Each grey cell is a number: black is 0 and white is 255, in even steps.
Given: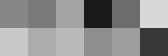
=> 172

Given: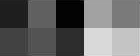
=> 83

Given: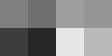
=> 39

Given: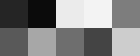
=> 167

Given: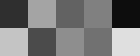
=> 75

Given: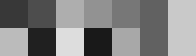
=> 32

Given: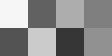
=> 203
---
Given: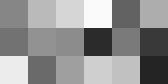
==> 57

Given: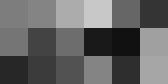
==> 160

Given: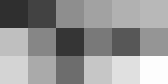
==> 149

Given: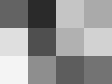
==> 210

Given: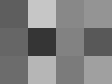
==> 88

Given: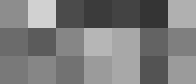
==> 127

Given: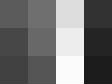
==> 36

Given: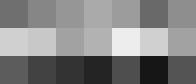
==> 162

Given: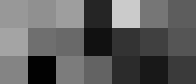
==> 85
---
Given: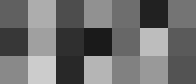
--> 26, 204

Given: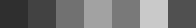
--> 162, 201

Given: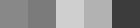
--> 207, 207

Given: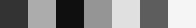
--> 149, 245

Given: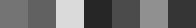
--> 38, 218

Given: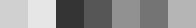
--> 86, 230

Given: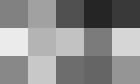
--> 194, 235
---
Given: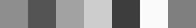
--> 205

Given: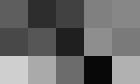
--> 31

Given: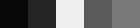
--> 239

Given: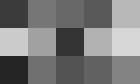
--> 51

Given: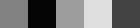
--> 157

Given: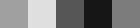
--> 86

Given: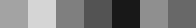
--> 83
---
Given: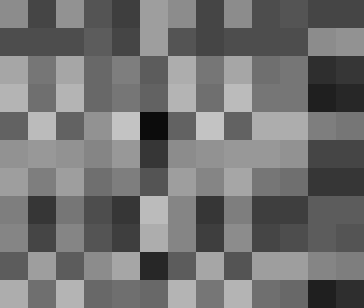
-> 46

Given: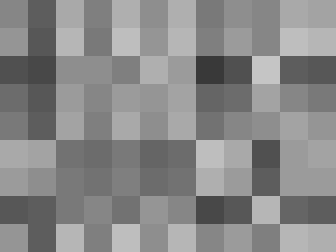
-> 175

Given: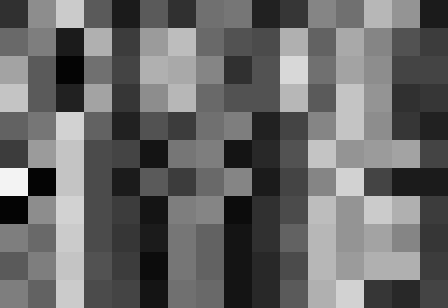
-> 68

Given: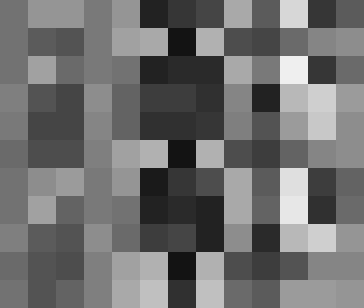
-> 149

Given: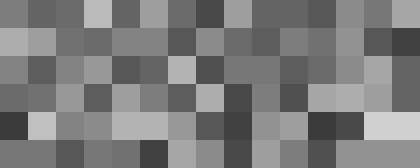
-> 146

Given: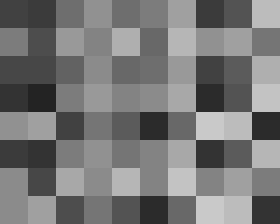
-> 51
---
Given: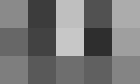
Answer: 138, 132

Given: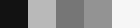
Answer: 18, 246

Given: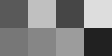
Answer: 89, 33

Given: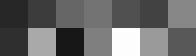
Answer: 39, 88

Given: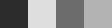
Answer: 44, 179

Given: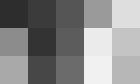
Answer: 45, 183

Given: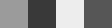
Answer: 155, 86

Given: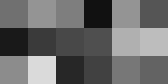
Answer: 112, 99

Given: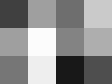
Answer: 64, 78
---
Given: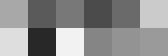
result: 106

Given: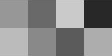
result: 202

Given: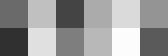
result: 218

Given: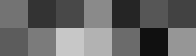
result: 86

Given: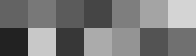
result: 164

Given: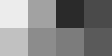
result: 42

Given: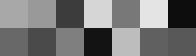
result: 228

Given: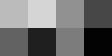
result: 145

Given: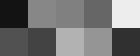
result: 102
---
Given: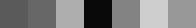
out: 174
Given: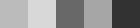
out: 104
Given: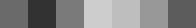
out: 122
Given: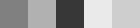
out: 55
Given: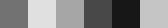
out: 166
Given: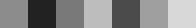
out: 121
